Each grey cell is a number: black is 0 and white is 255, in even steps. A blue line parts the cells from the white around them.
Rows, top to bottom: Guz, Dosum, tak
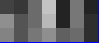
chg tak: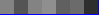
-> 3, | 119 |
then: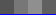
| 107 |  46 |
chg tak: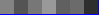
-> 4, | 143 |
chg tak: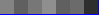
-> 2, | 84 |
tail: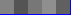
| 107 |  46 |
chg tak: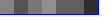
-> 6, | 107 |
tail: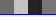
| 35 |

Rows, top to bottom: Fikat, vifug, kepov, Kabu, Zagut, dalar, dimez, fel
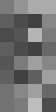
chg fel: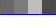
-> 1, | 114 |
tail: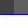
| 159 |
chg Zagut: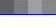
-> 1, | 85 |
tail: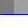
| 135 |

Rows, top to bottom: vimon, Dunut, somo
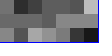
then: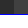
| 93 | 93 |
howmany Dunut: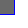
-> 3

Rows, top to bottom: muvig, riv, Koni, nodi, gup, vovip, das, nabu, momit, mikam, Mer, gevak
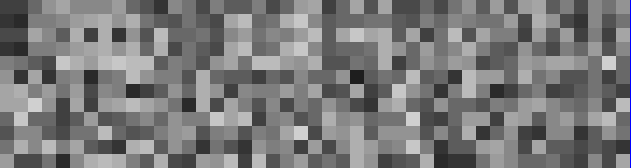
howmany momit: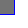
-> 4
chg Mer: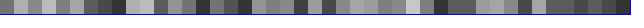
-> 26, | 175 |
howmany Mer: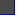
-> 5
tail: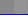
| 104 | 115 | 115 | 208 |  73 |  64 | 104 | 156 | 156 |  64 | 165 | 156 |  92 | 136 | 156 | 115 | 165 | 187 | 104 |
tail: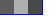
|  64 | 156 | 147 | 187 |  64 | 187 |  83 | 126 | 156 |  92 | 115 |  92 | 175 | 147 |  64 |  83 |  92 | 175 |  42 |  52 |  52 | 115 | 156 | 136 | 104 | 104 | 115 |  83 |  64 | 136 |  73 | 165 |
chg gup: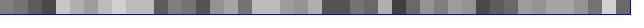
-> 9, | 199 |
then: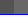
| 175 | 136 |

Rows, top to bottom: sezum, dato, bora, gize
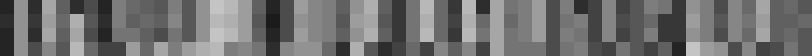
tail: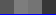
| 146 | 125 |  76 | 134 | 105 | 166 |  96 | 105 |  87 |
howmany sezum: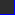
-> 4
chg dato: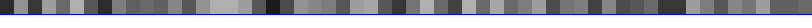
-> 16, | 184 |
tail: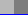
| 134 | 116 |  45 | 134 | 146 | 146 | 105 |  45 | 175 |  87 |  45 |  66 | 105 |  66 | 134 |  96 | 134 |  66 | 166 | 116 | 116 | 116 |  76 | 116 | 125 |  76 |  66 | 116 |  87 |  66 |  96 |  36 | 196 | 157 | 146 |  76 | 134 |  66 |  76 | 116 |  87 |
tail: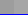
|  87 |  55 | 116 | 175 | 105 |  66 | 175 | 105 | 166 | 105 | 125 | 157 |  76 | 116 | 125 |  66 | 134 |  76 |  87 | 105 |  55 |  55 | 157 | 125 |  87 | 134 | 116 | 157 |  96 |  96 | 105 |
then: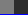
|  66 | 134 |
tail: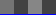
|  87 | 125 |  55 |  55 | 146 | 125 |  76 | 134 | 105 | 166 |  96 | 105 |  87 |

